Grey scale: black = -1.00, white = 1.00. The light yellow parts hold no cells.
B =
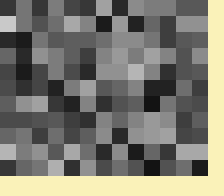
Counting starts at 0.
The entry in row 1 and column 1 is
-0.08
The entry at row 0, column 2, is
-0.57
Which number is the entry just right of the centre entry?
-0.20
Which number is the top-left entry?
-0.57
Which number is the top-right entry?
-0.31
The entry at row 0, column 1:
-0.08
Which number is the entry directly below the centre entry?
-0.62
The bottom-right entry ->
-0.79
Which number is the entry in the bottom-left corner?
-0.57
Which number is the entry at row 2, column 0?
-0.68
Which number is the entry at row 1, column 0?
0.58
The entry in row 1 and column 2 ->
-0.36

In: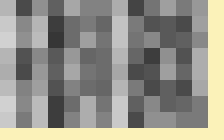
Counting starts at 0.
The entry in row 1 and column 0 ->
0.58
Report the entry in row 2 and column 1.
0.13
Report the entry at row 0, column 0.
0.42
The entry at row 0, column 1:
-0.42
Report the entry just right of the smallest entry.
-0.15
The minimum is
-0.58
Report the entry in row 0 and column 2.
0.13
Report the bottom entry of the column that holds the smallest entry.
-0.52
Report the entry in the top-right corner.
0.19
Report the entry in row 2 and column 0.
0.64
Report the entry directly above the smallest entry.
-0.52
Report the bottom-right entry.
-0.04
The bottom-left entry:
0.58
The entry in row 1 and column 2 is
0.42
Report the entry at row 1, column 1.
0.07

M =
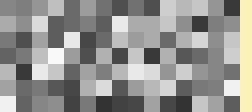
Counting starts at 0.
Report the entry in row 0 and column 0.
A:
0.05
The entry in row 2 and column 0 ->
-0.06
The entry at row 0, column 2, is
0.17
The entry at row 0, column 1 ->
-0.01
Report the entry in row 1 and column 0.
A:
0.33
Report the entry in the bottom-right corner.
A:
-0.27
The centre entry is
-0.44
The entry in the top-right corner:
-0.55
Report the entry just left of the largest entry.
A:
0.50
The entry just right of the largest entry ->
0.22
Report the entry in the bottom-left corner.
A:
0.89
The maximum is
0.95
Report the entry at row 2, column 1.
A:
-0.38
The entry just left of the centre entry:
0.39
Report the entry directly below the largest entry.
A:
0.55

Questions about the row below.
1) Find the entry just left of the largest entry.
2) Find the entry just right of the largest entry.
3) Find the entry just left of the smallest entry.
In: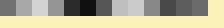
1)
0.32
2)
0.17
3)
-0.66
